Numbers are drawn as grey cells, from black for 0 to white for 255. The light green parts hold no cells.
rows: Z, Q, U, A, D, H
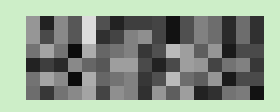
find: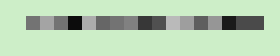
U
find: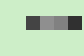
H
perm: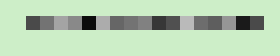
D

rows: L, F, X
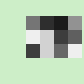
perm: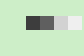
F
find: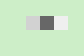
X

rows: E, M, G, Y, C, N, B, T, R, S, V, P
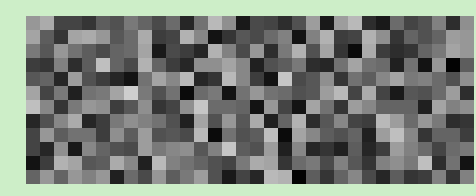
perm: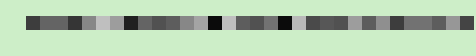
R
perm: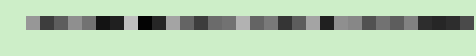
Y
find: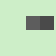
G
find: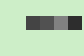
E

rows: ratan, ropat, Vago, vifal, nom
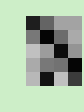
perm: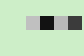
nom
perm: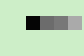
ropat
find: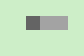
ratan

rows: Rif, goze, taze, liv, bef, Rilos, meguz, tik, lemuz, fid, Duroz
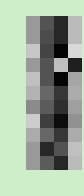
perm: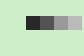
Rif
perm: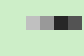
fid
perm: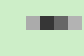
Rilos

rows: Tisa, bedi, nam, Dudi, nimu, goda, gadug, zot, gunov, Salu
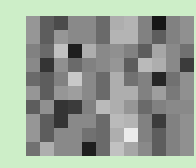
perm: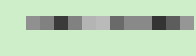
zot
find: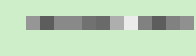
gunov
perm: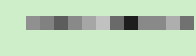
Salu
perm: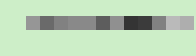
gadug
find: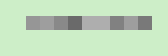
goda

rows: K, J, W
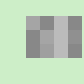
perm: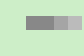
K
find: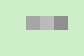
J
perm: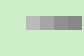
J
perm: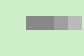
W
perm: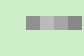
J
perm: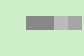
K

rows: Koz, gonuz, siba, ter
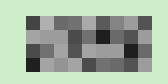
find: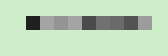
ter
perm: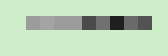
gonuz
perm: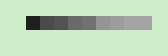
ter
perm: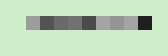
ter
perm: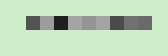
ter
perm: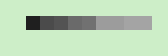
siba

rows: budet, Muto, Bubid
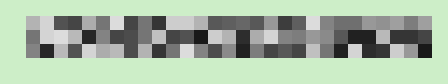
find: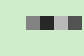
Bubid
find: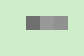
budet
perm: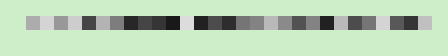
Bubid
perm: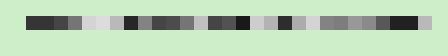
Muto
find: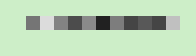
Bubid

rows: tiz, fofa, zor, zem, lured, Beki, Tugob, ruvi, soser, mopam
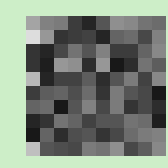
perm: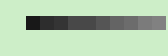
Tugob
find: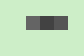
ruvi
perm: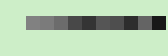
soser
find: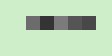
Beki
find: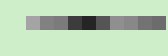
tiz
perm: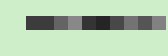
zor
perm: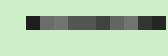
ruvi

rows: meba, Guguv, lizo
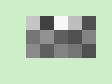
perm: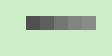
lizo
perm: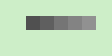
Guguv
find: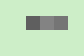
lizo
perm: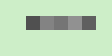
Guguv
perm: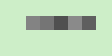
lizo
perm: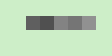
Guguv

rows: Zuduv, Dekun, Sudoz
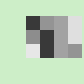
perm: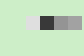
Zuduv
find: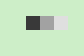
Dekun
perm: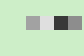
Dekun
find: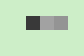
Sudoz
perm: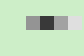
Zuduv

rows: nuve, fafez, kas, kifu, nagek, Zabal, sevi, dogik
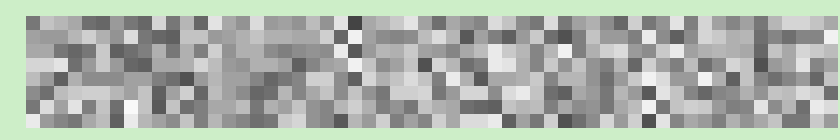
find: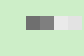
kifu
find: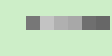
sevi
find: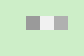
nagek
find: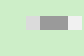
nagek
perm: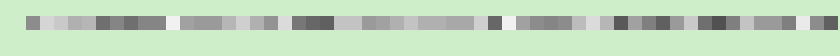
fafez

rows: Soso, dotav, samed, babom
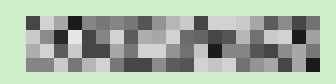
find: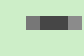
babom
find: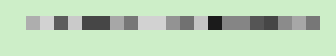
samed
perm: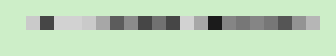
Soso
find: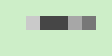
samed
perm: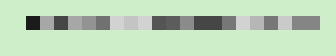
babom
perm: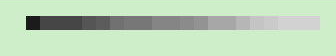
babom
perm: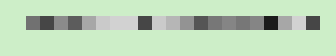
Soso

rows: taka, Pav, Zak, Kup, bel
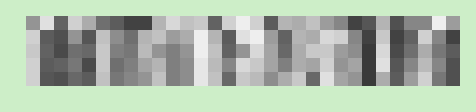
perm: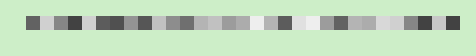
Pav
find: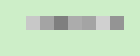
Kup
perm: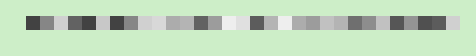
Pav
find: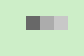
Zak

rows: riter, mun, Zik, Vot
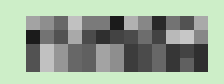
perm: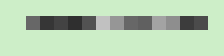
Zik
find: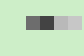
mun
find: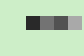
riter
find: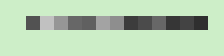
Zik
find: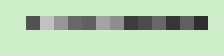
Vot
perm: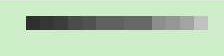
Vot

